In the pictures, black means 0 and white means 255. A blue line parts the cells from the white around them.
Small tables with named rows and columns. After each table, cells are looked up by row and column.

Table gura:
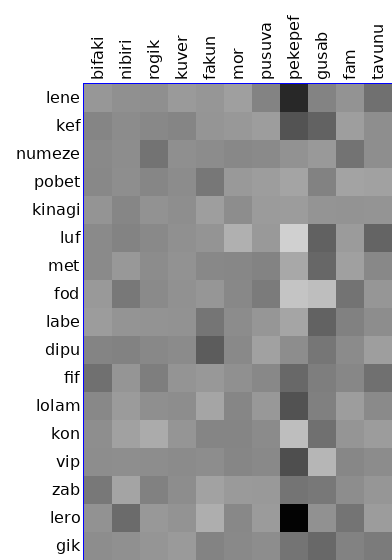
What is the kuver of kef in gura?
133
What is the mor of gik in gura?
137
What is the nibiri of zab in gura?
164
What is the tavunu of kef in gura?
142
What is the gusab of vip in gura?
182
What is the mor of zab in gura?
154
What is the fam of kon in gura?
149
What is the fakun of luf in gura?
148
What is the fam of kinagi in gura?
147
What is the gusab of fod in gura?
190

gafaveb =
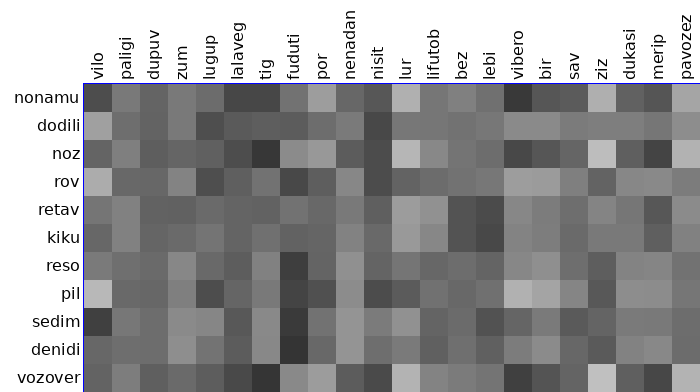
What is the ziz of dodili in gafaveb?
126
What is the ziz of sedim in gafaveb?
100
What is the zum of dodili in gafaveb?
121
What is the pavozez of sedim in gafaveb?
109
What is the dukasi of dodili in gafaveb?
126
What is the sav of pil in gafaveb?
133
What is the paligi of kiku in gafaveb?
129

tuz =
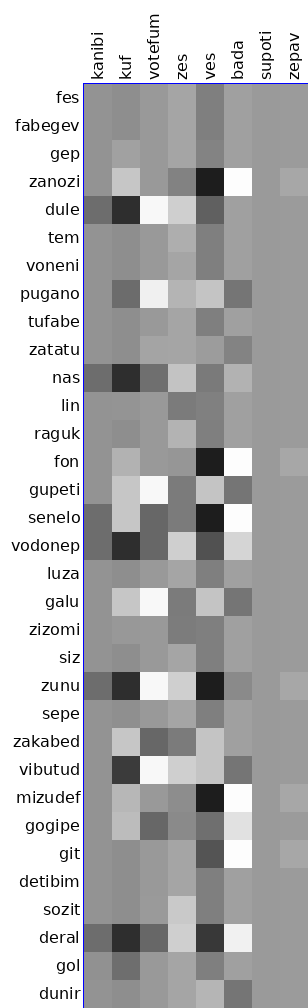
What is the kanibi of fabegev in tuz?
147
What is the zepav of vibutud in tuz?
155
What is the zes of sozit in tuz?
201
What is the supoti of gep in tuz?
154
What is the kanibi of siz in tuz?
147
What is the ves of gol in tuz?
127
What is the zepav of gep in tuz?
155
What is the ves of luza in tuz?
127
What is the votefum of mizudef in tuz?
153
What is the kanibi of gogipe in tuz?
147
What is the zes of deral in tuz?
207
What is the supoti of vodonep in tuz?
154

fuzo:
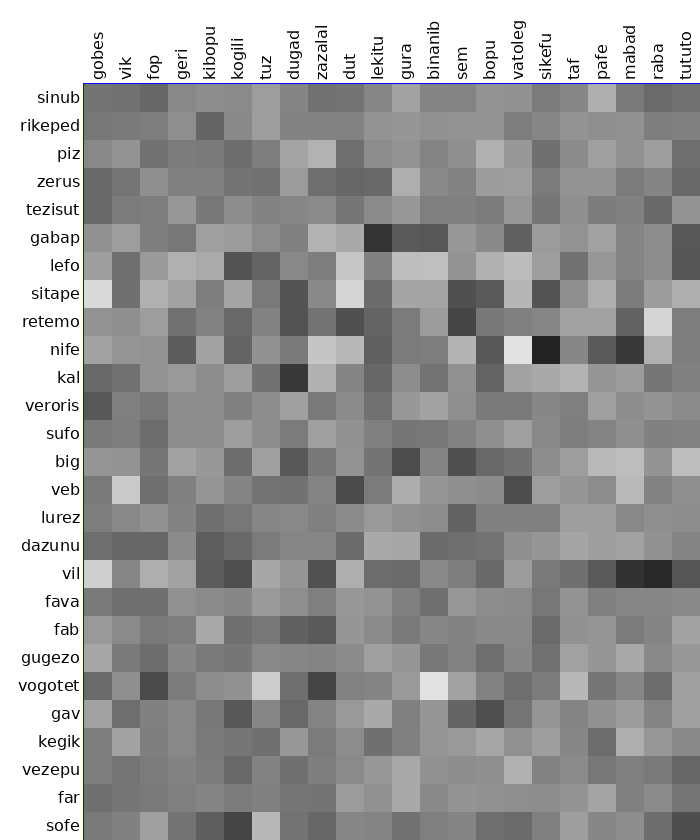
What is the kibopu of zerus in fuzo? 129
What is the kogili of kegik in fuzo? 117
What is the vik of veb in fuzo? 202
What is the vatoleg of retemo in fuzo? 128
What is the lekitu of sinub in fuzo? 134
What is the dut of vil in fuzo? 174
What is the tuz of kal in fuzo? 114
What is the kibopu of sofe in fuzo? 95
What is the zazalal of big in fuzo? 120
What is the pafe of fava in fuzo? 127
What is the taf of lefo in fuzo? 114
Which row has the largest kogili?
sitape

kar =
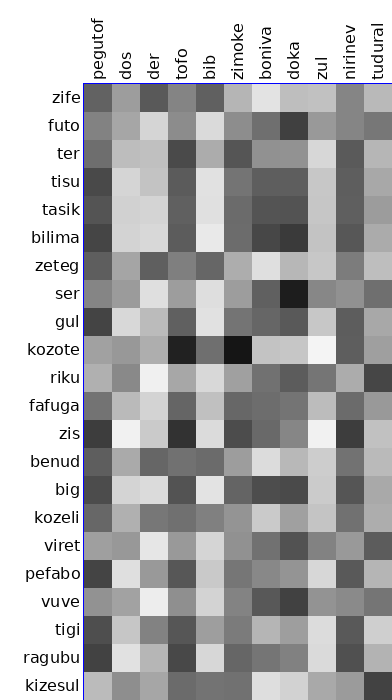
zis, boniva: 105
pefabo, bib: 201
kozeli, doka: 160
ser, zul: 135
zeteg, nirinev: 124
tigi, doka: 158
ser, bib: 222
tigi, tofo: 86
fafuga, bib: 192

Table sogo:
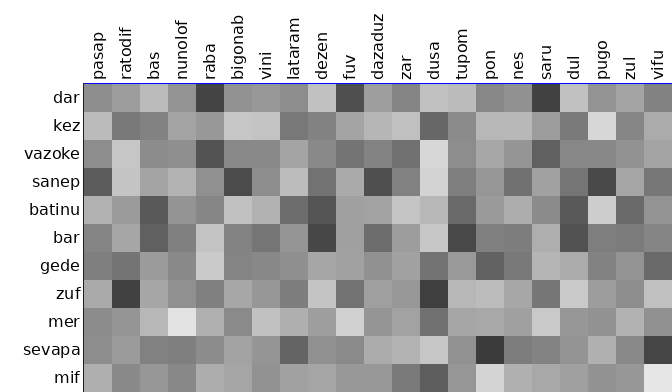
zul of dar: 164
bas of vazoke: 140
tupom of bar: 72
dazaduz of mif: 152
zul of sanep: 165
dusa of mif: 93
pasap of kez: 187
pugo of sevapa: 176
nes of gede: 121
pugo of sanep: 73
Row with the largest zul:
mer

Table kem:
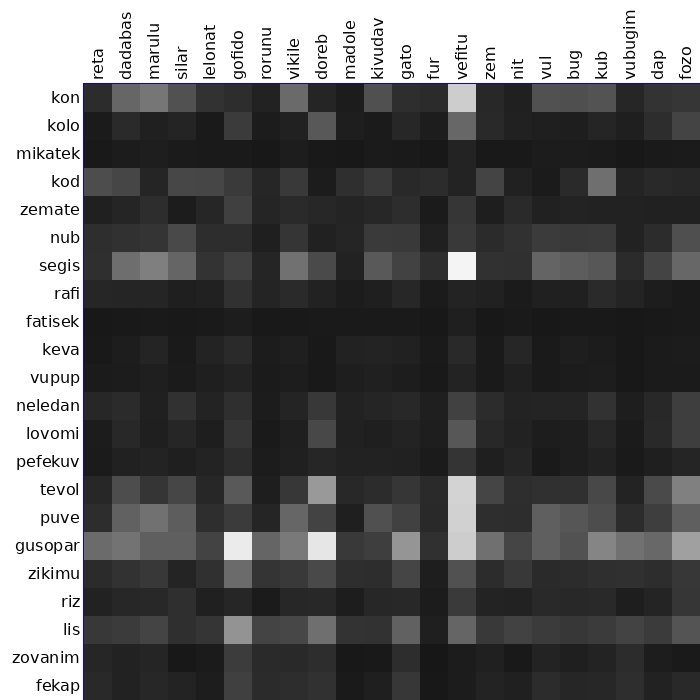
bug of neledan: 36
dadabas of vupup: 28
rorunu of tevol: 30
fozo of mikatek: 27
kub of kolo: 37
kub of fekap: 39
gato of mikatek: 26
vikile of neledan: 36
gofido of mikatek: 26
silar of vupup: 27
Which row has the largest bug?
segis

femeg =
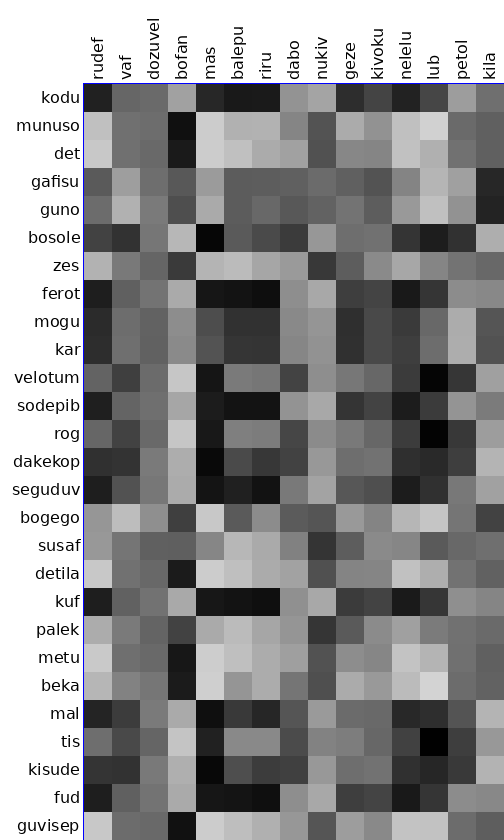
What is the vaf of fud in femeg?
96
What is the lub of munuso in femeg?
209
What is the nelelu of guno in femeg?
153
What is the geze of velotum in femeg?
119
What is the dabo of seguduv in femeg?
121
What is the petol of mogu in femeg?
172

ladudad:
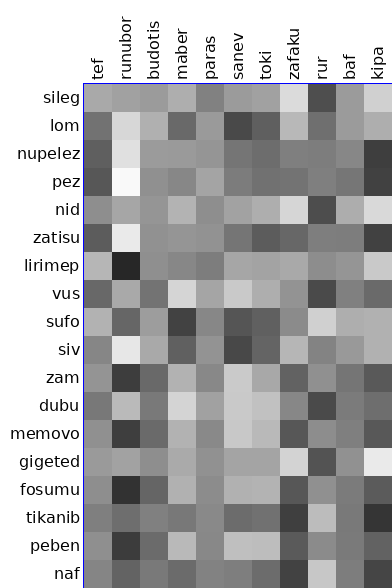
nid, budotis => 149
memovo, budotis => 106
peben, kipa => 98
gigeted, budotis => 142
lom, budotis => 176
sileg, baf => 155
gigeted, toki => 164
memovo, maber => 178

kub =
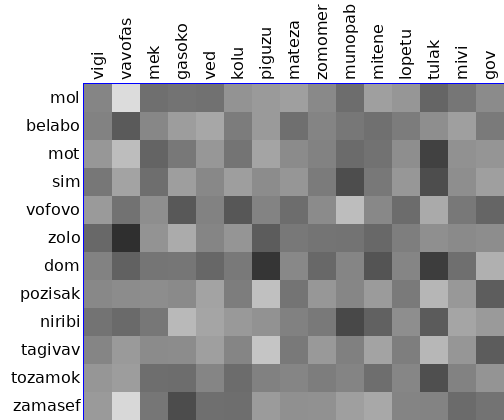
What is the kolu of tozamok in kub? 108
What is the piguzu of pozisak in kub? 192
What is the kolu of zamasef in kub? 110
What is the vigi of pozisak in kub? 136
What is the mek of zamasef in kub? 118
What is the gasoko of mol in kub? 115
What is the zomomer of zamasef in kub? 145
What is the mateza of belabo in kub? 111
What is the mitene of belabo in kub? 112
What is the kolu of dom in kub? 121
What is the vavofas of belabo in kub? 90
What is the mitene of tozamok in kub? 110
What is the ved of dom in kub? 103
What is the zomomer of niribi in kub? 121
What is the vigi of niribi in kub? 115

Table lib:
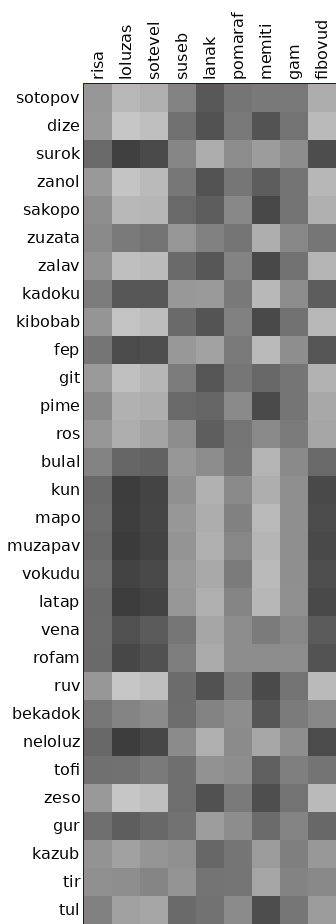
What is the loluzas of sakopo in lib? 184
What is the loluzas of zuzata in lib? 122
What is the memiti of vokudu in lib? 186
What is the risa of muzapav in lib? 105
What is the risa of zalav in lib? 146
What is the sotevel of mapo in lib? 69
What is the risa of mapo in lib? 109
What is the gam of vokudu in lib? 143
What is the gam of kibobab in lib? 114
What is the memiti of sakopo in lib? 72
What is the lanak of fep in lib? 162
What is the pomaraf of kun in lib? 138
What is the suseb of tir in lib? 148
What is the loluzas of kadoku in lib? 87
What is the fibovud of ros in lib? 166
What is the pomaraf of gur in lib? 141
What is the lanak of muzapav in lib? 176

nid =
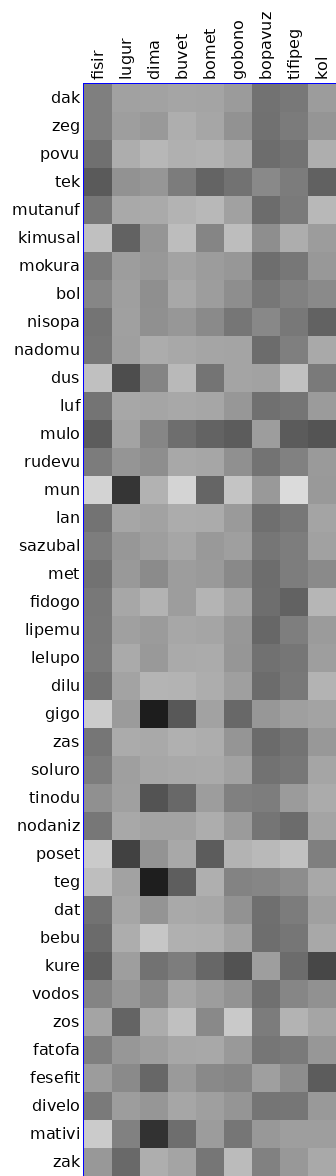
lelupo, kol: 158
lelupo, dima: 153
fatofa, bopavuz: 118
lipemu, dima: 155
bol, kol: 138
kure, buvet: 125
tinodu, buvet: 104
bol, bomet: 157
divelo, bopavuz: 117
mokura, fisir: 124
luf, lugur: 167
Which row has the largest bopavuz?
poset

